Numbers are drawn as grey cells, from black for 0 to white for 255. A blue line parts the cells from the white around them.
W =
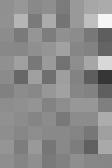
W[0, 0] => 144
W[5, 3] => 111
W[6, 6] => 130
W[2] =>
[140, 122, 149, 125, 144, 140, 120, 94]
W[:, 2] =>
[137, 122, 149, 143, 120, 159, 136, 148, 133, 141, 153, 143]
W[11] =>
[142, 133, 143, 122, 129, 142, 135, 134]
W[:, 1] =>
[151, 181, 122, 135, 159, 103, 140, 144, 140, 135, 125, 133]
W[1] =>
[145, 181, 122, 171, 116, 153, 191, 245]
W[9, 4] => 137
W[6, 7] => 95
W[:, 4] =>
[123, 116, 144, 161, 114, 158, 161, 141, 121, 137, 137, 129]
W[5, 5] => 131
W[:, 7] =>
[171, 245, 94, 100, 216, 54, 95, 127, 172, 159, 169, 134]
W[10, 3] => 118

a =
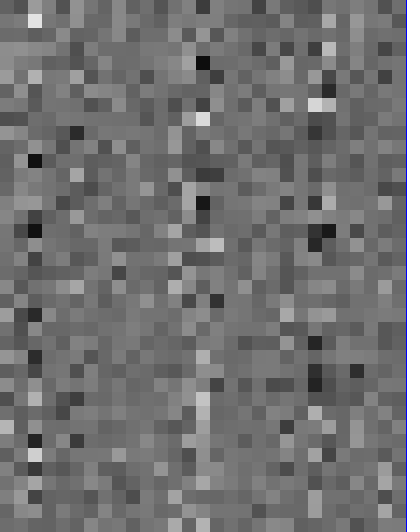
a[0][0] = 98
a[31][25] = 150
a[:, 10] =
[111, 106, 110, 120, 116, 79, 124, 92, 85, 117, 115, 103, 105, 149, 106, 110, 103, 104, 114, 103, 115, 144, 115, 118, 101, 120, 107, 106, 112, 113, 118, 136, 123, 114, 113, 123, 121, 116]
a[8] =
[79, 82, 110, 106, 120, 118, 114, 113, 112, 111, 85, 109, 97, 157, 219, 102, 114, 116, 125, 112, 96, 107, 76, 81, 116, 96, 98, 123, 115]
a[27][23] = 78
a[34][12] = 111
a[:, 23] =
[119, 168, 113, 185, 139, 72, 42, 179, 81, 81, 100, 126, 105, 143, 172, 129, 25, 93, 87, 113, 140, 103, 154, 99, 91, 118, 89, 78, 83, 107, 157, 87, 69, 117, 105, 113, 109, 108]
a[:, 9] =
[97, 121, 92, 108, 109, 114, 98, 104, 111, 120, 95, 133, 122, 122, 118, 88, 117, 92, 114, 111, 106, 120, 122, 126, 121, 99, 111, 102, 106, 116, 112, 115, 121, 110, 99, 77, 117, 97]
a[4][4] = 100
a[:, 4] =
[82, 112, 138, 115, 100, 122, 130, 115, 120, 88, 79, 111, 101, 109, 73, 109, 108, 111, 125, 97, 141, 114, 109, 104, 96, 115, 118, 124, 82, 71, 109, 135, 103, 87, 105, 102, 123, 110]
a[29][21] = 97
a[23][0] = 113
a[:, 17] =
[115, 95, 113, 105, 115, 98, 124, 91, 116, 120, 89, 122, 113, 92, 119, 112, 110, 89, 103, 97, 144, 117, 117, 114, 82, 108, 113, 86, 102, 117, 112, 92, 116, 111, 112, 102, 115, 101]
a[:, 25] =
[126, 151, 142, 127, 133, 87, 121, 96, 96, 87, 127, 85, 93, 114, 112, 136, 73, 146, 103, 139, 122, 113, 114, 91, 113, 127, 46, 94, 87, 127, 148, 150, 108, 111, 135, 103, 111, 82]
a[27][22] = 35
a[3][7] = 109
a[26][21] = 109
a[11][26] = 113
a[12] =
[98, 123, 131, 116, 101, 165, 92, 115, 103, 122, 105, 100, 145, 94, 59, 62, 108, 113, 131, 129, 81, 118, 78, 105, 100, 93, 110, 99, 122]
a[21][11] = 112
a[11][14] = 86
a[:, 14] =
[60, 126, 149, 109, 13, 96, 101, 66, 219, 122, 79, 86, 59, 134, 23, 67, 84, 162, 81, 119, 94, 128, 141, 105, 122, 175, 142, 126, 195, 178, 158, 147, 143, 138, 167, 104, 132, 179]
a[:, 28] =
[111, 87, 110, 97, 117, 115, 116, 121, 115, 100, 119, 97, 122, 79, 100, 96, 100, 108, 100, 123, 106, 111, 121, 95, 98, 108, 111, 118, 94, 100, 129, 107, 116, 96, 122, 111, 100, 123]
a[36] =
[102, 136, 141, 98, 123, 107, 99, 132, 105, 117, 121, 105, 109, 147, 132, 116, 116, 115, 82, 107, 105, 105, 156, 109, 99, 111, 108, 165, 100]
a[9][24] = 102
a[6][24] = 105
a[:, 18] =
[67, 96, 101, 71, 108, 117, 94, 126, 125, 109, 116, 95, 131, 108, 132, 125, 90, 119, 134, 132, 96, 103, 107, 114, 95, 121, 122, 112, 118, 97, 111, 112, 113, 117, 129, 116, 82, 117]
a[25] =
[149, 132, 44, 109, 115, 123, 85, 104, 123, 99, 120, 110, 107, 114, 175, 112, 106, 108, 121, 122, 99, 114, 101, 118, 128, 127, 124, 110, 108]
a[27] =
[140, 110, 143, 104, 124, 116, 125, 107, 119, 102, 106, 130, 117, 143, 126, 68, 115, 86, 112, 75, 79, 103, 35, 78, 100, 94, 102, 119, 118]
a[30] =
[181, 95, 144, 110, 109, 115, 116, 99, 104, 112, 118, 99, 87, 100, 158, 107, 110, 112, 111, 119, 61, 121, 124, 157, 103, 148, 112, 100, 129]
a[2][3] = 102

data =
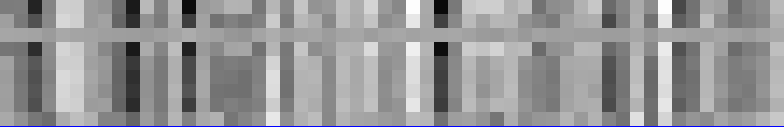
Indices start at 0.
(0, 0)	124
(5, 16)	119
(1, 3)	138
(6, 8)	103
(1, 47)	229
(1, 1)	121
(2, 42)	158
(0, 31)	9
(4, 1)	120
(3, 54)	134
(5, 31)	63
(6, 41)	172
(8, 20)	143
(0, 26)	212
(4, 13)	74
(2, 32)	167
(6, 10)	145
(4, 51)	144
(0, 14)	154
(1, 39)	122
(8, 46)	109
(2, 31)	165
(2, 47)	167
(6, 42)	159
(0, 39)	141
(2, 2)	163
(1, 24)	188
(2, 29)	162
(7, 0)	158
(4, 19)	211
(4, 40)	168
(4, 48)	98
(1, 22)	172
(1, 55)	176
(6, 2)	85
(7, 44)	122
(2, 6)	163
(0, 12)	181

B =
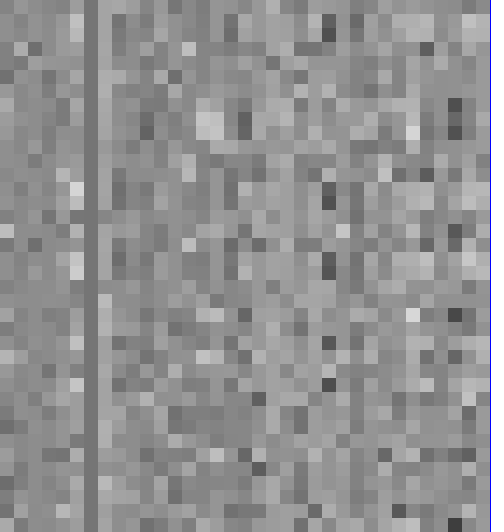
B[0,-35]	132
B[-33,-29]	117
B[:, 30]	[147, 182, 177, 94, 146, 149, 145, 136, 124, 117, 130, 132, 92, 178, 184, 126, 130, 103, 190, 179, 145, 165, 125, 148, 176, 113, 135, 187, 120, 145, 145, 148, 112, 139, 145, 152, 122, 129]
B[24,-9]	164
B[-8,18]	144
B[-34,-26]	141
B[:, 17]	[135, 168, 161, 135, 160, 135, 140, 122, 97, 101, 151, 135, 133, 177, 156, 144, 117, 140, 163, 178, 140, 137, 102, 134, 162, 113, 135, 164, 135, 130, 135, 135, 103, 135, 124, 135, 120, 131]
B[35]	[126, 147, 141, 137, 132, 160, 117, 168, 163, 161, 134, 156, 112, 133, 133, 149, 144, 135, 155, 170, 134, 115, 157, 159, 149, 125, 132, 158, 147, 157, 152, 144, 136, 134, 147]
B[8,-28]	166
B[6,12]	167
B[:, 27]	[159, 140, 145, 165, 145, 169, 143, 166, 140, 123, 129, 177, 192, 139, 142, 147, 131, 148, 135, 139, 165, 148, 138, 153, 145, 134, 140, 139, 145, 168, 145, 157, 104, 173, 152, 158, 161, 165]
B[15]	[129, 137, 149, 117, 152, 118, 117, 134, 142, 152, 137, 142, 145, 142, 133, 155, 152, 144, 169, 141, 159, 148, 166, 156, 144, 114, 147, 147, 165, 154, 126, 136, 145, 133, 154]
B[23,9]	153
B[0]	[132, 150, 141, 135, 131, 157, 117, 164, 167, 157, 133, 152, 118, 136, 125, 149, 146, 135, 152, 176, 134, 123, 157, 153, 149, 127, 134, 159, 147, 155, 147, 142, 140, 123, 138]
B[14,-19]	116
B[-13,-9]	173
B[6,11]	124
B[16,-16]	162
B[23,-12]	151
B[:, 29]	[155, 175, 179, 146, 165, 160, 170, 178, 184, 213, 175, 137, 134, 173, 176, 154, 183, 152, 175, 170, 147, 139, 215, 163, 178, 172, 166, 171, 143, 153, 166, 144, 179, 131, 166, 157, 135, 190]
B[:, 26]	[134, 160, 158, 148, 127, 135, 116, 148, 174, 164, 117, 148, 139, 168, 158, 147, 161, 125, 166, 159, 147, 130, 164, 140, 164, 173, 133, 160, 148, 156, 149, 148, 145, 138, 148, 132, 148, 141]
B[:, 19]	[176, 162, 162, 162, 117, 163, 161, 171, 166, 145, 152, 162, 147, 167, 162, 141, 162, 144, 162, 162, 127, 157, 162, 175, 167, 158, 162, 162, 160, 170, 170, 140, 145, 136, 168, 170, 155, 156]
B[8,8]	142
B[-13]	[180, 158, 136, 139, 144, 151, 117, 161, 150, 141, 116, 131, 145, 146, 193, 179, 135, 113, 178, 158, 164, 148, 162, 147, 179, 143, 173, 134, 140, 172, 113, 144, 102, 145, 176]
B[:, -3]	[140, 153, 156, 131, 145, 145, 145, 79, 104, 81, 145, 145, 121, 154, 164, 145, 88, 105, 162, 155, 152, 145, 72, 134, 157, 102, 147, 164, 145, 163, 145, 156, 111, 145, 145, 136, 146, 62]
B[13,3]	133
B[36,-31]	183
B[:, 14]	[125, 127, 129, 133, 133, 133, 143, 173, 196, 188, 134, 130, 133, 127, 130, 133, 163, 140, 125, 129, 133, 159, 177, 133, 127, 193, 148, 128, 135, 127, 133, 142, 160, 131, 133, 133, 139, 170]
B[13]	[143, 127, 145, 133, 150, 213, 117, 164, 111, 133, 121, 155, 145, 136, 127, 149, 113, 177, 152, 167, 159, 143, 158, 96, 137, 116, 168, 139, 168, 173, 178, 144, 154, 181, 183]
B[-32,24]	140
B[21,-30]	134
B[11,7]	159
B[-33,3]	117
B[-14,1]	132
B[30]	[111, 124, 144, 139, 148, 159, 117, 176, 156, 141, 138, 160, 118, 123, 133, 131, 135, 135, 144, 170, 141, 114, 157, 153, 161, 125, 149, 145, 142, 166, 145, 147, 145, 123, 154]
